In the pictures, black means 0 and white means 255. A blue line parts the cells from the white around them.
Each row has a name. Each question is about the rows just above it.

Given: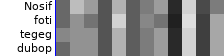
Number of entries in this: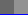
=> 2
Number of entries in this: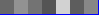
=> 7
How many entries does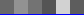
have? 6
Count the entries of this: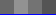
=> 4
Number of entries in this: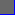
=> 1
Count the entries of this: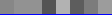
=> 8

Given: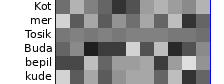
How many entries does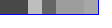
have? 7
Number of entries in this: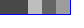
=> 5
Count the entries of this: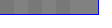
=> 7
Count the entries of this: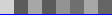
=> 8
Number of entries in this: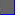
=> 1
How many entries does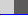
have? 2

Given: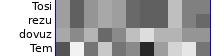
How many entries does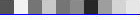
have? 10
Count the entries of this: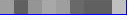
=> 9

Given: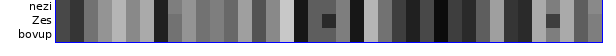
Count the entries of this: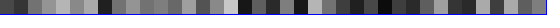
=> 39
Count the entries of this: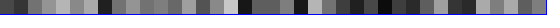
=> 39

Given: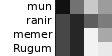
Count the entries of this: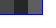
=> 3
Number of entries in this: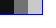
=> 3
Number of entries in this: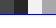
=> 4
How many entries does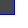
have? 1
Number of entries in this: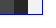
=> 3
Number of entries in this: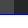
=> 2

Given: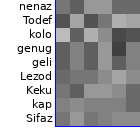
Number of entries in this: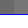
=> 2
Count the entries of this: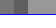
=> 4
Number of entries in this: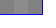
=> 3
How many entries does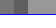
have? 4

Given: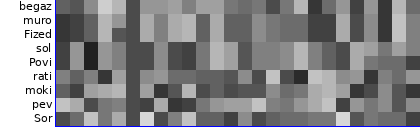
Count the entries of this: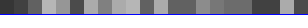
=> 22
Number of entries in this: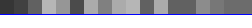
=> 18
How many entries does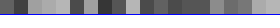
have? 20
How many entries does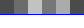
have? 6

